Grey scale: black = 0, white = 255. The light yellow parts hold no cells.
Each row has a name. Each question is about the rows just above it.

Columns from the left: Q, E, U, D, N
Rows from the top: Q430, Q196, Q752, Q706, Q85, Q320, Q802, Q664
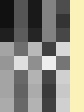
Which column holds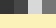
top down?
N
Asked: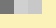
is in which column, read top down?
N
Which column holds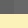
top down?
E

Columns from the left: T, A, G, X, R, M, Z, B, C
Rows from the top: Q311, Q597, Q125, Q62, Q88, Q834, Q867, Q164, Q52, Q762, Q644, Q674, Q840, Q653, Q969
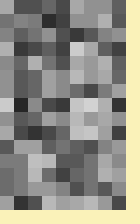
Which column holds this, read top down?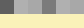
B
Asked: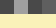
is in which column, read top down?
X
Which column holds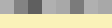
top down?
B

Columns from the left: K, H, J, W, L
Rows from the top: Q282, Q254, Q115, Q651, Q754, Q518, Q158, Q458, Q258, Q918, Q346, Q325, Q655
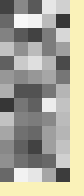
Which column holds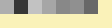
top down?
K
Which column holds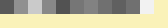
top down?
H

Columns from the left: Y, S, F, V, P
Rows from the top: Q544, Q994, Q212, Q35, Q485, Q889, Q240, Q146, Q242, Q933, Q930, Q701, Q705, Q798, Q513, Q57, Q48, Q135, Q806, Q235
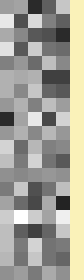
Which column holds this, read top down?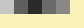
P
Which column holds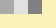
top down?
Y
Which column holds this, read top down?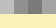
Y
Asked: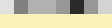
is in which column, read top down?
Y
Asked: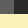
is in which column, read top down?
P

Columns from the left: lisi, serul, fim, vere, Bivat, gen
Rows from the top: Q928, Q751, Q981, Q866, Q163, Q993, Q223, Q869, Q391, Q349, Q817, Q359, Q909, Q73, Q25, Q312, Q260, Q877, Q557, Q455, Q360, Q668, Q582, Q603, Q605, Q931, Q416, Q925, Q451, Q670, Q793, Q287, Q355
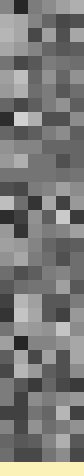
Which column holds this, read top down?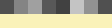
Bivat
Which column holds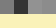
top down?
fim
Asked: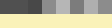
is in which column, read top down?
Bivat
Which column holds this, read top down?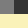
fim
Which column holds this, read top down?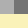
serul

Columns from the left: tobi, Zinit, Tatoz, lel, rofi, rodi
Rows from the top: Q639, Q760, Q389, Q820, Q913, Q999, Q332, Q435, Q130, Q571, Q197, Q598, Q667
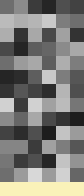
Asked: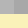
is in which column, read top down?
Tatoz
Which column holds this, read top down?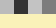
rofi
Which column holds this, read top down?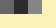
Zinit

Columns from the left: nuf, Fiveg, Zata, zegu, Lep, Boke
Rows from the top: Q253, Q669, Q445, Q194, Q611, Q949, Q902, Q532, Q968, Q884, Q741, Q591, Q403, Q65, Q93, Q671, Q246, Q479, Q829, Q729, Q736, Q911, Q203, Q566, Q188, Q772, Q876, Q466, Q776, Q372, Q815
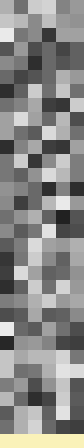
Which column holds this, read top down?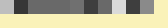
zegu
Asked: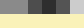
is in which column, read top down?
Zata
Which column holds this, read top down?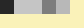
nuf

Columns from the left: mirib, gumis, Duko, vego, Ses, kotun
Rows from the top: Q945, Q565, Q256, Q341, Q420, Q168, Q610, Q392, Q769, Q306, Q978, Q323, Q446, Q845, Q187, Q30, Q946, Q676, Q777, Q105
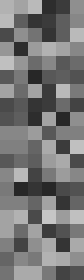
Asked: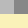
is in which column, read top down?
kotun
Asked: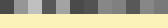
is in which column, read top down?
mirib
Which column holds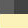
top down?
Duko
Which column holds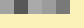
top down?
vego
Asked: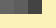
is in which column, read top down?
Duko
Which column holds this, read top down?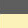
Ses

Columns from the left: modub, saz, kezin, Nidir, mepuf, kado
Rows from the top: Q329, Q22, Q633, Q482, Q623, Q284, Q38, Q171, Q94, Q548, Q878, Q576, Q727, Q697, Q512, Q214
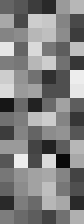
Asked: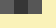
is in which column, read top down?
kado
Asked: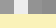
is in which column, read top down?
saz
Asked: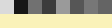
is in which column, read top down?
modub
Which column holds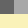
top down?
modub
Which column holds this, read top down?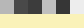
kado

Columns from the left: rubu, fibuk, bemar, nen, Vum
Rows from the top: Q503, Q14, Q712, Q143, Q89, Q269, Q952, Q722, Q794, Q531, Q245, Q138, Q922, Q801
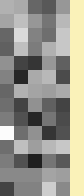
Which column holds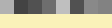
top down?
fibuk
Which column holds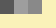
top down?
Vum
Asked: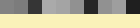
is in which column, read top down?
bemar
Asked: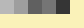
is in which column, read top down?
nen
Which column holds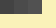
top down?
Vum

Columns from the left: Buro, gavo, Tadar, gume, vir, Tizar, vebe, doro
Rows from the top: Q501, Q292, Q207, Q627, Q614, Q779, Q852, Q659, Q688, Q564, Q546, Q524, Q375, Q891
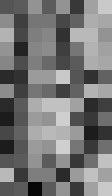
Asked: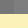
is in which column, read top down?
Tadar
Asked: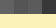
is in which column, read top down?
gavo
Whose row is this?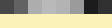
Q564

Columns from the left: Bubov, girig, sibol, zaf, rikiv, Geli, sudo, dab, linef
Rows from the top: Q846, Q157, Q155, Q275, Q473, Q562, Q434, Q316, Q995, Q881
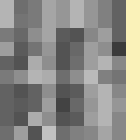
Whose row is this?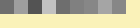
Q881
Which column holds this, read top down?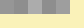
zaf
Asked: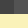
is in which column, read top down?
rikiv
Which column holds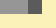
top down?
rikiv
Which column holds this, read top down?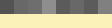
Geli
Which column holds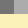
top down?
sibol

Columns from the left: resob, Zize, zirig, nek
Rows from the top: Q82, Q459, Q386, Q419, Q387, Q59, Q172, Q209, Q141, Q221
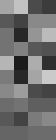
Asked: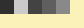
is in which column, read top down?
nek
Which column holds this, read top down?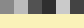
nek
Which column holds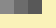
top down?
resob
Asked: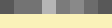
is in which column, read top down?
resob
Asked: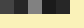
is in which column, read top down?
Zize
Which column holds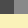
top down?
zirig
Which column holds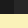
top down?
Zize

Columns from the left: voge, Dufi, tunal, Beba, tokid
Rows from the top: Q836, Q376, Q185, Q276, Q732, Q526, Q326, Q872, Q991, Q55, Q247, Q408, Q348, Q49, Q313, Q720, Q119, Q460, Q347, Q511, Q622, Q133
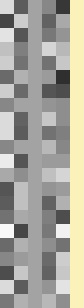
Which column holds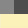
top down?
voge
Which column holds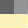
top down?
Beba
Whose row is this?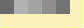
Q460
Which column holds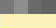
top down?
Beba

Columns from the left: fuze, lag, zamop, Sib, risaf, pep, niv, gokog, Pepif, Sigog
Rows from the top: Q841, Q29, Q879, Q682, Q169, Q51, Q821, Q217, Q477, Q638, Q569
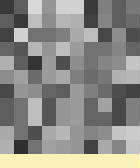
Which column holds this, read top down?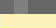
niv
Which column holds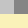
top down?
Pepif
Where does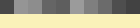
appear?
Q821
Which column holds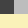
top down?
niv

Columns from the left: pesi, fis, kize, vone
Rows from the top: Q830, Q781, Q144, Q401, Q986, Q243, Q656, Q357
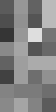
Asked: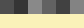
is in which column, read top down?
pesi
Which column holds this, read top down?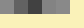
pesi
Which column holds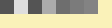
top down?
kize
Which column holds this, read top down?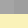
fis
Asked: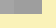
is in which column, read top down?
fis

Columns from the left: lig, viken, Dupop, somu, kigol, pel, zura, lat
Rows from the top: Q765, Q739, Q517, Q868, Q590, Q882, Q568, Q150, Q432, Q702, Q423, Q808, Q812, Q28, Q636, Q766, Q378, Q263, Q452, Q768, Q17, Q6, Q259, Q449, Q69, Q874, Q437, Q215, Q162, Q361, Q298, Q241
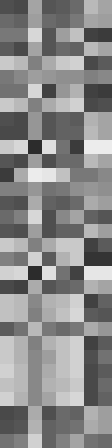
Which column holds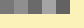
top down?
pel
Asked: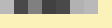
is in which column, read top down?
zura
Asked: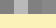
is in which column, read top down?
Dupop
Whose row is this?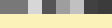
Q517
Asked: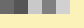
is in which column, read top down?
lig

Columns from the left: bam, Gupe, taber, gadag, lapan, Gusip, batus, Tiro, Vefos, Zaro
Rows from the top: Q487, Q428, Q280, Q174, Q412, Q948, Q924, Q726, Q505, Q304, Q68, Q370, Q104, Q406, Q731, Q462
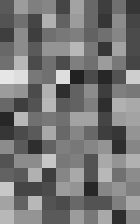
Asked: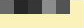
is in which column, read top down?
bam
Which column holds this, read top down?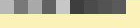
gadag
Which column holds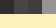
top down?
Tiro

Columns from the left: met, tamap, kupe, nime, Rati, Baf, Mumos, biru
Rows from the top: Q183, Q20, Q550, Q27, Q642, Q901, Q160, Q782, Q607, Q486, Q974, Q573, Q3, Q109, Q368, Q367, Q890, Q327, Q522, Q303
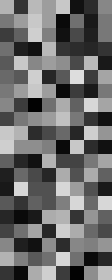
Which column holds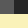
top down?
met
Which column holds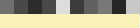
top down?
Baf
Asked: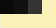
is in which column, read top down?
Rati
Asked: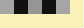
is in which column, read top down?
biru
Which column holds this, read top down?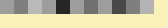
nime
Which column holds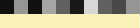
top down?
biru
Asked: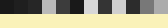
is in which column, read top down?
Mumos

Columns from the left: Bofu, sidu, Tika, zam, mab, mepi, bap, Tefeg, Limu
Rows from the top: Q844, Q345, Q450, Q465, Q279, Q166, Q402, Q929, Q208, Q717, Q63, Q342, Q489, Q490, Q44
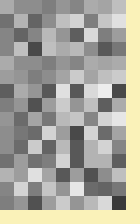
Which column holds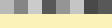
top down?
mepi
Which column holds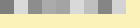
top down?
bap
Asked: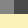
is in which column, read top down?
Tika

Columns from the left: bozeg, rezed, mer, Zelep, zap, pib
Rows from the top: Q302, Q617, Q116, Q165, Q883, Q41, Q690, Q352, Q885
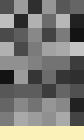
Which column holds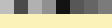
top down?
bozeg
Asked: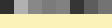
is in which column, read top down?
mer
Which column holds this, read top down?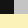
pib

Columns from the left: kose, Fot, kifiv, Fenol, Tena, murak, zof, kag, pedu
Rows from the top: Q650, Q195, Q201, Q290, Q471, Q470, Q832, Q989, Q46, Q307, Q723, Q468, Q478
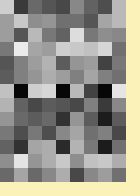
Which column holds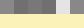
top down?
pedu
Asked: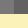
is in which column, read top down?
kose
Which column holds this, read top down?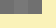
pedu
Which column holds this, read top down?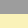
kose
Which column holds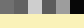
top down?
Tena

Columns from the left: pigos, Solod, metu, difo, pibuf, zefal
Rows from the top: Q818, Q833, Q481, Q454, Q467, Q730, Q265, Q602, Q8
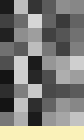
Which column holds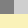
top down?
zefal
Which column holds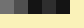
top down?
pigos

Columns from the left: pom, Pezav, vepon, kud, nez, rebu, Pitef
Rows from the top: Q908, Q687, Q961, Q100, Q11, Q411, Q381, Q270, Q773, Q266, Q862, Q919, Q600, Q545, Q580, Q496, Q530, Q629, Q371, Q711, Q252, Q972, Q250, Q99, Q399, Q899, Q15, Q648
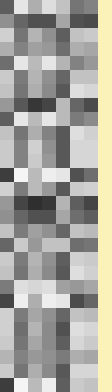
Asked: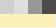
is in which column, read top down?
rebu
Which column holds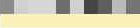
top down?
Pitef
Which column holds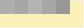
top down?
vepon

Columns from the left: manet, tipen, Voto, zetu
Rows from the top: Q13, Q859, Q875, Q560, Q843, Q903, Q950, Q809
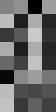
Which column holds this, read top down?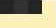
zetu
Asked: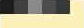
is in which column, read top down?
tipen
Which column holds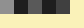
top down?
tipen
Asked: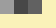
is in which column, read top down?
Voto
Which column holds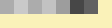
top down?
Voto
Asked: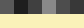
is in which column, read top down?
tipen

